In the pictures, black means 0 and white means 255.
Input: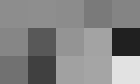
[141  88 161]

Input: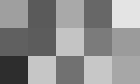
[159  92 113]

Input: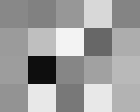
[136 191 134 232]

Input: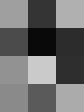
[159   9  46]

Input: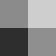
[139 143]

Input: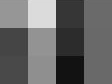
[150 147  18]

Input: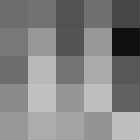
[108 152 115 190 189]

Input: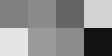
[129 154]

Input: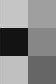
[197 134]
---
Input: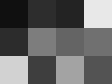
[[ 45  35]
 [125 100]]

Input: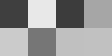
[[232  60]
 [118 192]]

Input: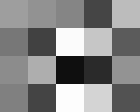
[[146 133]
 [ 65 251]]

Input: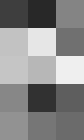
[[ 40 132]
 [230 112]]

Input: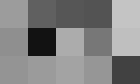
[[ 96  86]
 [ 18 172]]

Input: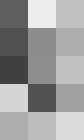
[[236 192]
 [141 174]]
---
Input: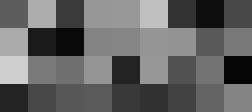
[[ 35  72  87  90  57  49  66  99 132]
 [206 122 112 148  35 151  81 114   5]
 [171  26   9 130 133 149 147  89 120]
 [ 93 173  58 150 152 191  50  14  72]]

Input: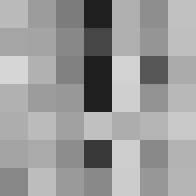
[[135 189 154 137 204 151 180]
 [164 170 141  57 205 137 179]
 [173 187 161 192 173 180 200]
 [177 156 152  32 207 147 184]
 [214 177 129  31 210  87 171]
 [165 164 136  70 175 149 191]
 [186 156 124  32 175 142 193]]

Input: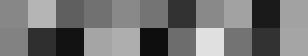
[[130  47  18 165 174  14 109 224 115  50 165]
 [135 181  95 113 137 116  50 137 162  26 162]]

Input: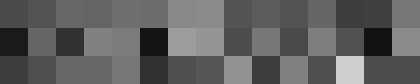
[[ 61  78 104 104 119  49  79  86 147  61 129  79 206  76  77]
 [ 26 102  49 129 123  21 157 149  76 120  73 125  81  18 139]
 [ 75  82 103 100 110 108 136 139  84  92  82 102  61  64 118]]

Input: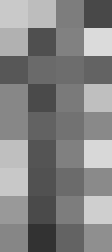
[[134  50  99 143]
 [153  74 125 207]
 [200  81 107 138]
 [191  84 128 216]
 [135  98 114 137]
 [135  74 122 191]
 [ 87 106 109  99]
 [177  79 129 219]
 [201 189 125  72]]

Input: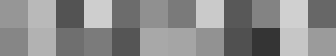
[[134 178 111 123  85 168 165 146  80  52 198 155]
 [150 185  83 206 108 144 122 202  88 131 208 103]]

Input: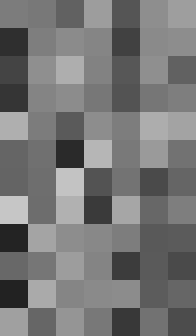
[[160 102 149 120  56 114  76]
 [ 34 170 133 138 140  92 102]
 [104 118 157 132  60  90  74]
 [ 35 164 141 136 125  89  91]
 [198 109 177  58 166 103 126]
 [100 110 195  83 115  74 101]
 [101 112  42 182 121 154 114]
 [175 124  90 141 125 173 163]
 [ 53 132 140 119  83 118 126]
 [ 68 143 174 130  87 143  97]
 [ 47 126 139 133  65 138 141]
 [124 120  97 157  85 142 158]]

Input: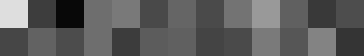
[[ 70  98  76 110  60  92  96  68  74 122  86 131  52]
 [222  61   8 110 121  73 101  74 115 153  96  57  77]]
